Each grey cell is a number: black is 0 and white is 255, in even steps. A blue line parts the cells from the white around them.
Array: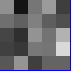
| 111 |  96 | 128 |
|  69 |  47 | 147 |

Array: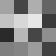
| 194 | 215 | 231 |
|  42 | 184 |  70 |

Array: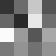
| 103 |  41 | 232 |
| 251 | 155 |  86 |

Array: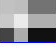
| 201 | 234 | 175 |
|  68 | 172 |  17 |

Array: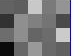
|  50 | 143 | 128 |
| 109 | 142 | 101 |

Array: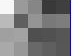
| 186 |  95 | 148 |
| 160 | 163 |  79 |

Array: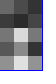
|  59 |  44 |  69 |
| 118 | 217 | 120 |
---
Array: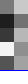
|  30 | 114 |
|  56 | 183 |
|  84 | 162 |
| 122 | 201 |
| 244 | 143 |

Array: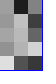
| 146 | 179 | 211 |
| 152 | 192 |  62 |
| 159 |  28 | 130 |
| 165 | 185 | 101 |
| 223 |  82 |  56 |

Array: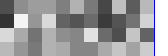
|  51 | 244 | 150 | 217 |  99 |  84 | 107 |  59 |  84 | 115 | 210 |
|  78 | 142 | 157 | 157 | 127 | 178 | 121 |  71 | 191 |  92 | 185 |
| 185 | 150 | 121 | 178 | 170 | 134 | 134 | 170 | 197 | 163 | 204 |
| 217 | 170 | 115 | 178 | 142 | 134 | 225 | 107 |  78 | 197 |  99 |

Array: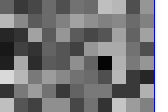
|  24 |  65 |  51 |  99 |  85 |  65 | 150 | 170 | 170 | 114 |  79 |
|  31 | 170 |  44 |  91 |  85 | 143 |  99 |   5 | 177 | 121 | 150 |
|  38 |  51 | 162 |  91 | 150 |  91 |  71 |  85 | 162 |  99 | 162 |
|  51 | 121 | 156 | 114 |  57 |  99 | 121 | 121 |  57 |  57 | 177 |
|  99 |  57 |  71 | 107 |  79 | 114 | 107 | 191 | 183 |  79 | 150 |
| 183 | 136 |  91 | 107 | 129 | 162 | 143 | 129 | 136 | 107 | 129 |
| 191 |  85 |  65 | 143 | 143 |  71 | 114 |  51 | 197 | 156 | 129 |
| 217 | 183 | 121 | 156 | 136 | 114 | 107 |  79 | 183 |  57 |  38 |

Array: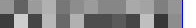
|  61 | 205 |  69 | 184 | 105 | 177 |  77 |  77 |  90 |  69 | 191 |  55 | 141 |
| 149 |  98 | 155 | 177 | 119 | 141 | 155 | 134 | 134 | 169 | 163 | 127 | 149 |

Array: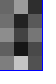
|  95 |  22 |  73 |
| 103 | 155 |  46 |
| 111 |  34 |  89 |
| 126 | 196 |  81 |
| 141 |  67 | 118 |

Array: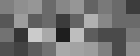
|  80 |  67 |  93 | 114 | 169 | 163 | 157 | 128 |  74 | 143 |
|  87 | 157 |  93 | 106 |  60 |  99 | 177 | 135 | 106 | 106 |
| 114 |  52 | 203 | 169 |  30 | 190 |  93 |  74 |  74 | 121 |
| 128 | 143 | 150 | 106 | 135 | 150 |  99 | 121 | 106 |  60 |

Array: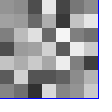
|  77 | 155 | 161 | 209 |  91 | 237 | 202 |
|  91 | 209 |  84 |  84 |  97 | 140 | 179 |
| 127 | 187 | 224 | 104 | 245 | 127 | 111 |
| 133 | 111 |  48 | 217 | 133 | 148 | 202 |
| 148 | 140 |  77 | 230 |  69 | 119 | 140 |
| 161 | 155 | 104 | 173 |  56 | 195 | 230 |
| 195 | 173 | 202 | 167 | 237 | 127 |  62 |
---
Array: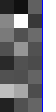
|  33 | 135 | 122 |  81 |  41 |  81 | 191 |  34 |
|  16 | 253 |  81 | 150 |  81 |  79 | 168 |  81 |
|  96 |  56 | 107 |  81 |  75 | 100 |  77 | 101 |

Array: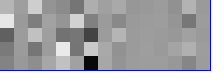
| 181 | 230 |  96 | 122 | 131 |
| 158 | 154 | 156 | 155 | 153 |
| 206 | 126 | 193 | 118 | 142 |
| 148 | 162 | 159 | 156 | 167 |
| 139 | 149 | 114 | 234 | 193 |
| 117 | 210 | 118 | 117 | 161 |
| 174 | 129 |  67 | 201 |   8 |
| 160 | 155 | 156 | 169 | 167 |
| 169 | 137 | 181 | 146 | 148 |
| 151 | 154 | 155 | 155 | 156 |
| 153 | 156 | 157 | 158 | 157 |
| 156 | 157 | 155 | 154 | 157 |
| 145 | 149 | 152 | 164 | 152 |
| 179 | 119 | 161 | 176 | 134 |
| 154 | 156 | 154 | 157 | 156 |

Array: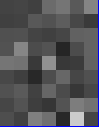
|  67 |  64 |  80 |  82 | 117 |  72 |  81 |  70 |  78 |
|  69 |  66 |  81 | 134 | 114 |  63 |  90 |  83 |  65 |
|  64 |  88 |  68 |  76 |  57 |  40 |  65 |  62 | 128 |
| 107 |  82 |  64 |  83 | 145 |  77 | 102 |  54 | 112 |
| 117 |  93 |  70 |  37 |  56 | 103 |  75 |  83 |  40 |
|  89 |  71 |  97 |  76 |  59 |  70 |  55 | 125 | 203 |
| 132 |  58 |  99 |  99 |  98 |  80 |  71 | 114 |  69 |

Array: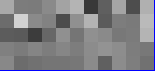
| 169 | 108 |  92 | 128 | 136 |
| 124 | 210 |  90 | 123 | 108 |
| 123 | 138 |  60 | 133 | 113 |
| 138 | 130 | 103 | 125 | 117 |
| 163 |  76 | 144 | 134 | 117 |
| 180 | 144 | 117 | 125 | 119 |
|  56 | 179 | 144 | 140 | 139 |
|  95 |  91 | 138 | 147 |  96 |
| 165 | 125 | 120 | 141 | 140 |
|  77 | 122 | 123 | 125 | 126 |
| 176 | 186 | 180 | 120 | 113 |

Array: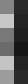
| 133 | 199 | 120 | 107 | 196 | 156 |
|  41 |  35 |  31 |  22 |  35 |  42 |

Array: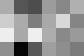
| 173 | 205 | 238 | 143 |
|  85 | 171 | 169 |   5 |
|  77 | 126 | 239 |  87 |
| 156 | 169 | 173 | 159 |
| 135 | 216 | 137 | 142 |
| 176 | 133 | 154 | 123 |

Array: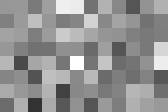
| 151 | 128 | 163 | 151 | 183 | 133 | 170 | 108 |
| 152 | 154 | 158 | 128 |  74 | 142 | 152 | 175 |
| 122 | 191 | 126 | 113 | 166 |  83 | 140 |  50 |
| 159 | 150 | 156 | 114 | 178 | 191 | 179 | 170 |
| 239 | 124 | 203 | 144 | 118 | 184 |  65 |  88 |
| 235 | 133 | 187 | 143 | 255 | 137 | 136 | 145 |
| 114 | 210 | 166 | 106 | 117 | 184 | 142 |  85 |
| 178 | 136 | 149 | 159 | 197 | 107 | 120 | 154 |
| 135 | 164 | 146 |  85 | 108 | 126 | 131 | 125 |
|  85 | 149 | 128 | 141 | 116 | 110 | 182 | 176 |
| 147 | 114 | 121 | 121 | 146 | 130 | 174 | 161 |
| 177 | 127 | 126 | 214 | 237 |  87 | 111 | 153 |
